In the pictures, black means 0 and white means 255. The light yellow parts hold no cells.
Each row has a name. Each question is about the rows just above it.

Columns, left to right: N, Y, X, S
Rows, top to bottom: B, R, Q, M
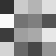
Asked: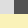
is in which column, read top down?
S
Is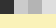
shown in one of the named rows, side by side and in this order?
yes
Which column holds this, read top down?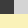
N
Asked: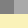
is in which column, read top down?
X
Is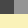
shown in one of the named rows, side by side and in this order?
yes
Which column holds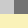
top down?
Y

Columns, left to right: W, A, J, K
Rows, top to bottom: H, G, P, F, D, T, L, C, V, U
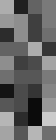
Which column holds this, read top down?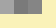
K
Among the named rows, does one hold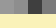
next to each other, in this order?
yes
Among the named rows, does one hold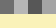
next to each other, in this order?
no
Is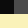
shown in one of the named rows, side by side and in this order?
no

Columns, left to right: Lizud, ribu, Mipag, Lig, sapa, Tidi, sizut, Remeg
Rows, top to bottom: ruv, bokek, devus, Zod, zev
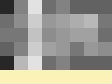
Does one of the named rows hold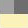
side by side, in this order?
yes
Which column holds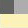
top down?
Tidi
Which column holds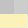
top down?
Mipag
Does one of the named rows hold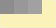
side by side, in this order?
yes
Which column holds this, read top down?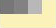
ribu
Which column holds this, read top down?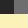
Lizud
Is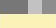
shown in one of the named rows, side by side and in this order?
yes

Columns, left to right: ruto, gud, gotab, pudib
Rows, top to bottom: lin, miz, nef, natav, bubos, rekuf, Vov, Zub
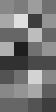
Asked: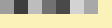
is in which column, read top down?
gotab
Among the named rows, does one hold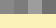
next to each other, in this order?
yes
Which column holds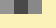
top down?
pudib
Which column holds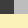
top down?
gotab

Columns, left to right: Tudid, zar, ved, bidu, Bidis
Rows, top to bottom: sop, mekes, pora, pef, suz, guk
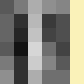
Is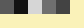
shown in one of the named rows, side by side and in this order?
yes
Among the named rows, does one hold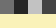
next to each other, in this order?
no
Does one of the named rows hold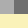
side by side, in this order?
yes
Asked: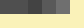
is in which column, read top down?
Bidis
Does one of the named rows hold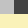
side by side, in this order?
yes

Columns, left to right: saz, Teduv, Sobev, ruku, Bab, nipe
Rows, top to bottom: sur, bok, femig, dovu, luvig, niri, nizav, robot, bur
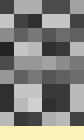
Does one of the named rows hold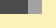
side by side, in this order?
yes
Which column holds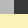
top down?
Teduv
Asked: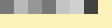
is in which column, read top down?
Sobev
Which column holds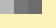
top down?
nipe
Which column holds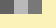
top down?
nipe
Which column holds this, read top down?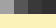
ruku

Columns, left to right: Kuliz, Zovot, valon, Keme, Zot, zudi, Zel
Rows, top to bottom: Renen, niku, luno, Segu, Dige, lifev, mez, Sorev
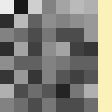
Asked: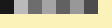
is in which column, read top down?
Zovot
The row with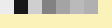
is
Renen

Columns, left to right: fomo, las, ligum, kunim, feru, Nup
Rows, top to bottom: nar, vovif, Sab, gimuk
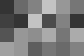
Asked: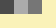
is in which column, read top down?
kunim
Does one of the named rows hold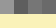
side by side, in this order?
yes
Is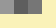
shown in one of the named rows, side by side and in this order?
yes
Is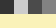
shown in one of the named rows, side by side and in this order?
no
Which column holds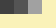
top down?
fomo
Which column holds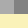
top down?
Nup

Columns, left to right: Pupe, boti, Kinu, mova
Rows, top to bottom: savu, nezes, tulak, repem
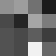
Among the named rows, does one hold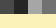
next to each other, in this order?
no
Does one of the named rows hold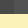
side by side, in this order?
no
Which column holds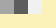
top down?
Kinu
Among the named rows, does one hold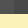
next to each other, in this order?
yes
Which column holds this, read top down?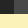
boti

